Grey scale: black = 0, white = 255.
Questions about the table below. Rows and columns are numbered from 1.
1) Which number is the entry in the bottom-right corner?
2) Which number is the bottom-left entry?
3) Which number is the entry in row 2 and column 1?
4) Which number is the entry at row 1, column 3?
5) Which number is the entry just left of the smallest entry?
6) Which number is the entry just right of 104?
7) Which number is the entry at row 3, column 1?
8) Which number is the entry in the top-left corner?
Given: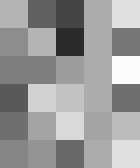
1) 224
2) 133
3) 141
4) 69
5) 180
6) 172
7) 126
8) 180

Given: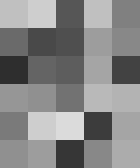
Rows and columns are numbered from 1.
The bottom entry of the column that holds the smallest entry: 144
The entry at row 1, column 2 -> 206
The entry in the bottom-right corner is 172
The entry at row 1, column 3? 86
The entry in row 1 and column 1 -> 192
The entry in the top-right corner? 128
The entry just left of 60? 219
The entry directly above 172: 165
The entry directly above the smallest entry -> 106

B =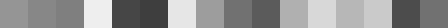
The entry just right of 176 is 216
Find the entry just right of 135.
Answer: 127
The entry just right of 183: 202

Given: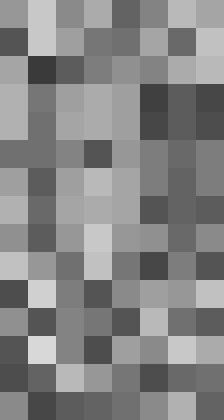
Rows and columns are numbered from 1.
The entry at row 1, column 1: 151
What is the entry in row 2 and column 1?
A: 84
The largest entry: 216
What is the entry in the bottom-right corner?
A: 99
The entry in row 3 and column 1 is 165
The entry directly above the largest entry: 84
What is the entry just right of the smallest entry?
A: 92
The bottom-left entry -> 138
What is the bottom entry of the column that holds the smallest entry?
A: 71
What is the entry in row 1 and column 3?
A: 138
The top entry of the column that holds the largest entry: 200
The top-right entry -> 165
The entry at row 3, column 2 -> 58
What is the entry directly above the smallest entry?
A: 200

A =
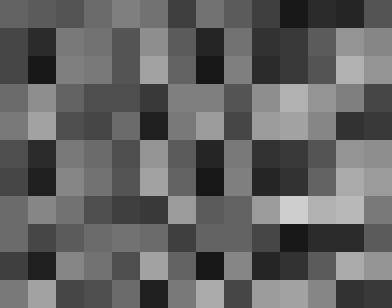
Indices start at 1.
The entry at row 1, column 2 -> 91
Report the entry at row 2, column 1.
70
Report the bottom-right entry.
57
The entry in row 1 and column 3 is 84
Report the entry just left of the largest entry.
155
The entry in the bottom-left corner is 121
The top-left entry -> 99
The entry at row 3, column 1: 70
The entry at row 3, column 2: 23
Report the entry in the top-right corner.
84
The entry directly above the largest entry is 50
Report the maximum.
206
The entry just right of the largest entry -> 177
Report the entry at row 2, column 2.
43
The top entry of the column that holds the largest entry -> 23
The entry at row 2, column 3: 121

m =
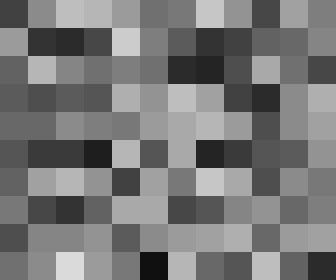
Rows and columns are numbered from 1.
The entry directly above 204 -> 155
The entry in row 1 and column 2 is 139
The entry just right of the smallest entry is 182
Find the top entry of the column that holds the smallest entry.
112
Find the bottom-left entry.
112
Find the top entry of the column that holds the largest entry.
190
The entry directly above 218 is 133
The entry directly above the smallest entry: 139
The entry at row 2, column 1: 155
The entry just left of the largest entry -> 139
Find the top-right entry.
126
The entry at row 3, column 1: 98
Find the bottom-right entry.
43
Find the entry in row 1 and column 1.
65
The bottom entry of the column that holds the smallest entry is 16
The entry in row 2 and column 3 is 43

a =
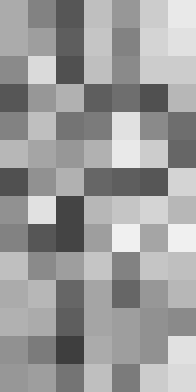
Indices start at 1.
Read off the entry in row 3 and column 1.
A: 138
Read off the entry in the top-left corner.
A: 171
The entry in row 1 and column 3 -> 86
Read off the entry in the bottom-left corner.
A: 151
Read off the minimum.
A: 62
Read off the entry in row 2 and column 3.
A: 94
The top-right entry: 233
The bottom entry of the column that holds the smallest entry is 116
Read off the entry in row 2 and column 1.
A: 171
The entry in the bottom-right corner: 218
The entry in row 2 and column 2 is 158
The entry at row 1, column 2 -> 130
